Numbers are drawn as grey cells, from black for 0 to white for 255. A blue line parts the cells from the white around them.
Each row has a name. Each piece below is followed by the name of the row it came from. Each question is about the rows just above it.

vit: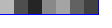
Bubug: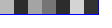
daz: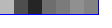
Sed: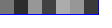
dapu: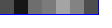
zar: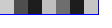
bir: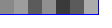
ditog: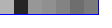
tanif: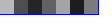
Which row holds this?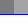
dapu
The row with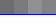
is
daz
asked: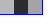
Bubug
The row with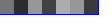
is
Sed
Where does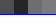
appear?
daz
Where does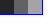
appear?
tanif

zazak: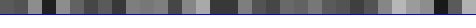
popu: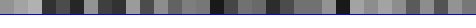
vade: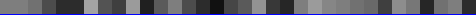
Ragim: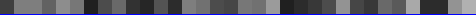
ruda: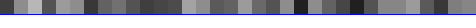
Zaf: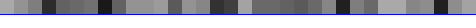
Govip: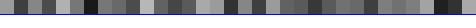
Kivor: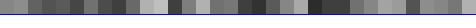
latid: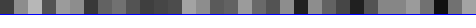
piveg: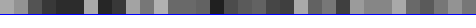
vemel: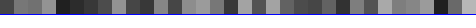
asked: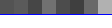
Kivor
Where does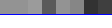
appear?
Zaf
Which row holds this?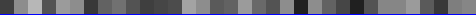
ruda
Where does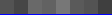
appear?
zazak
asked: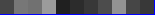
Ragim
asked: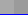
Govip
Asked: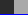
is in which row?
piveg

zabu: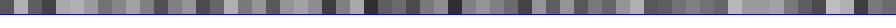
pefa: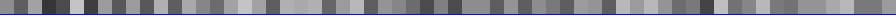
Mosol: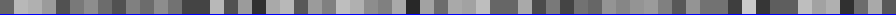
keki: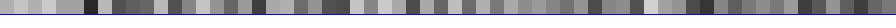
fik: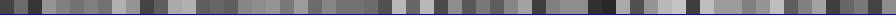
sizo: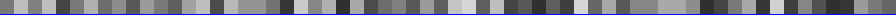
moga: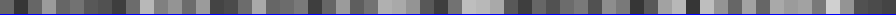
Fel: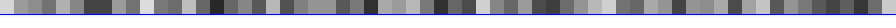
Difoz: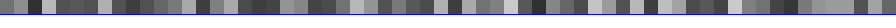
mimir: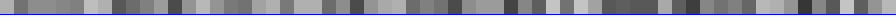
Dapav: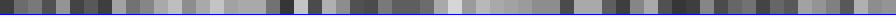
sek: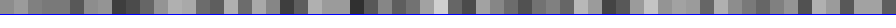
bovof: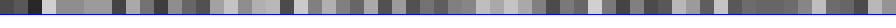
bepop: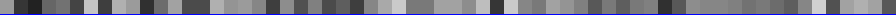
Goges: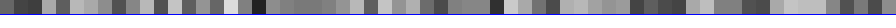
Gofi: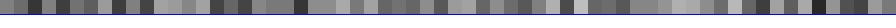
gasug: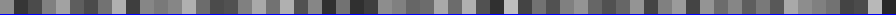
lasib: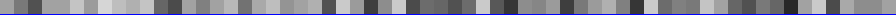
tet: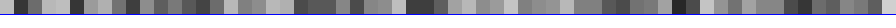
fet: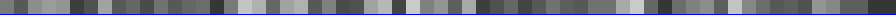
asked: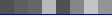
keki
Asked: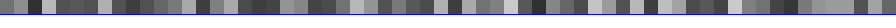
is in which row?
Difoz

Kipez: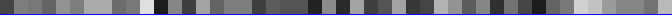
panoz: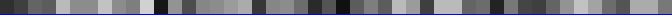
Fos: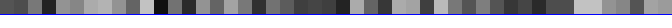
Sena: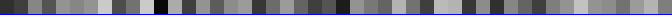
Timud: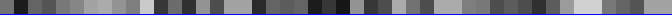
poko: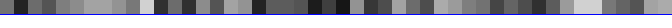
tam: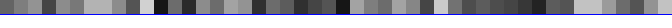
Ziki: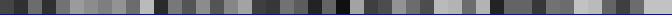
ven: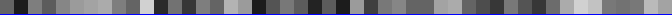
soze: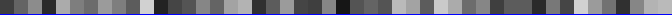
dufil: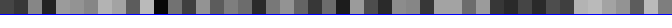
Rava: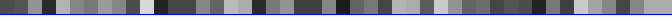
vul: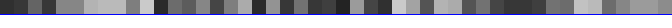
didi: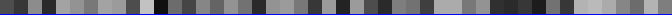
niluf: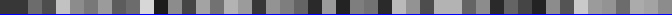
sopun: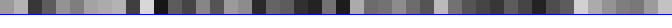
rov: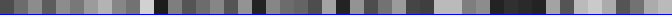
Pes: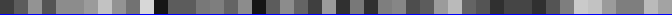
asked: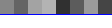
soze
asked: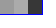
panoz

